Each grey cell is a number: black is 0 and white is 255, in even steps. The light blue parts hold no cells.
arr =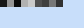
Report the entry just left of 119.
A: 63
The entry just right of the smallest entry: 177

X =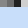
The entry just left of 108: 134
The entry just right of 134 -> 108

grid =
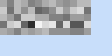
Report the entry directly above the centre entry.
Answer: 116
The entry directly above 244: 171
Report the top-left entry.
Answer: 171
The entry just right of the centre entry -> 130
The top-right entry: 186
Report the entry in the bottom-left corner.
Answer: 171
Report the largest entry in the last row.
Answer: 186
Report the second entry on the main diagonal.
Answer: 116
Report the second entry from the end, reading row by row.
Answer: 130
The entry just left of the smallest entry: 101
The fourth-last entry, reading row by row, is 144
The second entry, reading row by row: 130
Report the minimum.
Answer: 46
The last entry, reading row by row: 157
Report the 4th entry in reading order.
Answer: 171
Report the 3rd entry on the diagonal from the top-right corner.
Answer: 157
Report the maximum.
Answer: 244
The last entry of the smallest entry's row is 217
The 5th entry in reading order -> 130

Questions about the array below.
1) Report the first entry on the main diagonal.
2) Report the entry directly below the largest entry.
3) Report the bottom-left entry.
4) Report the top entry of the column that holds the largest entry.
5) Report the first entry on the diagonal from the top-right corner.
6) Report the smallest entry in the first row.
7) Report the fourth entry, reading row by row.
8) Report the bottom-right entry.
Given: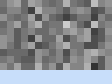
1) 118
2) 147
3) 147
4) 177
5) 147
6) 92
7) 106
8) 147

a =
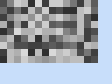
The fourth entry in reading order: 189
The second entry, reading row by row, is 132
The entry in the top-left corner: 78
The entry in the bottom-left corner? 48
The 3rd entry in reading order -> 205
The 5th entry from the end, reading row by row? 176
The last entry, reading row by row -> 78
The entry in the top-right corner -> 92
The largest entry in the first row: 217
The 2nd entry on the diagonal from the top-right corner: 205
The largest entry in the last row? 205
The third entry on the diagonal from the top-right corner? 189
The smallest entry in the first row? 48
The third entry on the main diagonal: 176

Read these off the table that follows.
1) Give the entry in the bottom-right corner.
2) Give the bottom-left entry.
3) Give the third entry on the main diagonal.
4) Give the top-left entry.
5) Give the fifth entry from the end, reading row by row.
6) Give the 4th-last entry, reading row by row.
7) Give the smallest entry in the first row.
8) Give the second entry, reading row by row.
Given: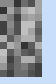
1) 65
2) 93
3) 65
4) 138
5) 65
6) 109
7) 51
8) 138

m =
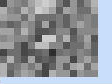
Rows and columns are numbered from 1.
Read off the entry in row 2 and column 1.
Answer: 177
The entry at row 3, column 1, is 163
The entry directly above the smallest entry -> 136
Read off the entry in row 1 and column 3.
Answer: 136
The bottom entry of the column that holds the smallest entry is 177
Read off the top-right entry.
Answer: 177
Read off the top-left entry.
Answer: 71
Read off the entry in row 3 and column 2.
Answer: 150
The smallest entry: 46
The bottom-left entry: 177
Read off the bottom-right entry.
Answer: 136
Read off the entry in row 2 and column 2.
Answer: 136
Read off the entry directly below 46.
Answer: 85
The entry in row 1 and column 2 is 150
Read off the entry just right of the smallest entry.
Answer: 111
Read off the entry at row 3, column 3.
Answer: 150
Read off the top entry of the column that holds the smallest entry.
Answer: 190

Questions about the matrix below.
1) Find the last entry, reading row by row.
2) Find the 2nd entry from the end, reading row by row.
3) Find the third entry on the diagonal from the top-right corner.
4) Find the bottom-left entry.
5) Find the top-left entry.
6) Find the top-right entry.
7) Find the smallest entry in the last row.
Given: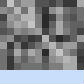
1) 67
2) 169
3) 97
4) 113
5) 97
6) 169
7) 55

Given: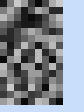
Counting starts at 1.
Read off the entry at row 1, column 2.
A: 125
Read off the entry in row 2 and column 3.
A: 110
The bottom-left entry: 156
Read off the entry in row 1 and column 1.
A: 25
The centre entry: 57
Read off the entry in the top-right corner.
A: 201
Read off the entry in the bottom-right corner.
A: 10
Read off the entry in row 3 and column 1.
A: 186
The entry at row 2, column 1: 125
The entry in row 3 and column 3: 83
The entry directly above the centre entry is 110
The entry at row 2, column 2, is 171
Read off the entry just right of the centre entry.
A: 186
